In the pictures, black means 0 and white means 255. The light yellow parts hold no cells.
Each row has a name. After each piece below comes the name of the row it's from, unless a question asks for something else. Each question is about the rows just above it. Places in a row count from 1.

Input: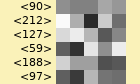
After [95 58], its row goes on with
[182 116 110]
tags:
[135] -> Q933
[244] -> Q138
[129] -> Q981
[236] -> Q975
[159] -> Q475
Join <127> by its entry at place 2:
Q975

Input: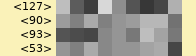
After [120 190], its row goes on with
[163 120]
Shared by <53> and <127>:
[70]
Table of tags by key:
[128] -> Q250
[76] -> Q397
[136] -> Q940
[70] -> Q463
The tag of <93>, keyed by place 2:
Q397
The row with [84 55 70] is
<127>
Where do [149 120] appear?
<93>
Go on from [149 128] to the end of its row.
[170 136 149 149 163 170  70]
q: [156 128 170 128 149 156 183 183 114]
<90>

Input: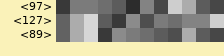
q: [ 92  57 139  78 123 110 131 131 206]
<127>
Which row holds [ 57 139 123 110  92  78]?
<89>
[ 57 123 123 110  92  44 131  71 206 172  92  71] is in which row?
<97>

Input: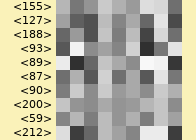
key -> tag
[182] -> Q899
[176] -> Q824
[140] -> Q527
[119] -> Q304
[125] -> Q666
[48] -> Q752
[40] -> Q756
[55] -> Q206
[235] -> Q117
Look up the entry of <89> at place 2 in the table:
Q752
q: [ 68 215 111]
<188>

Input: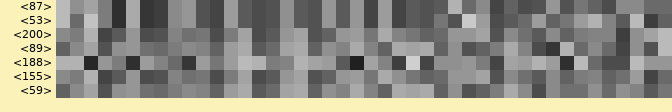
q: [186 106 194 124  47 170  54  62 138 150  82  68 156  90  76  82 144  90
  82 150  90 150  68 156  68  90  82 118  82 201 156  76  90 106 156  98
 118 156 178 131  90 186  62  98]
<53>
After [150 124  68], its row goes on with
[163 156 178 156  47 186 106  76  76 186 150 150]

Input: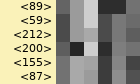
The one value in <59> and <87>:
[155]
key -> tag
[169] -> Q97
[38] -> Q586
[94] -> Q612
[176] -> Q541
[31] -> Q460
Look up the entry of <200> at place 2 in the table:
Q586
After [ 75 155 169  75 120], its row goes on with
[94]
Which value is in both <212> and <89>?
[155]
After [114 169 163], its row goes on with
[ 60 133  68]
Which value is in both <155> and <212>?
[169]

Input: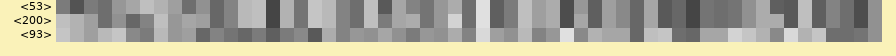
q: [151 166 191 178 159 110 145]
<53>
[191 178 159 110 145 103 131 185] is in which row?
<53>
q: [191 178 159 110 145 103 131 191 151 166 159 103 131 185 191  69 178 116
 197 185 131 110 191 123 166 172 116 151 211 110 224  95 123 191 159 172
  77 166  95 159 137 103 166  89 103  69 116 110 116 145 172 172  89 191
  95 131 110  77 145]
<200>
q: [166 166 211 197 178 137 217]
<93>

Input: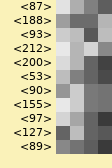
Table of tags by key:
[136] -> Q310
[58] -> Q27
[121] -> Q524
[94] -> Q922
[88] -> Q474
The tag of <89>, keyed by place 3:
Q922
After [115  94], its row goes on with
[58]
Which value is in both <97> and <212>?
[212]
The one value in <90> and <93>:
[204]
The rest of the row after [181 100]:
[66]
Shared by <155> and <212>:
[232]

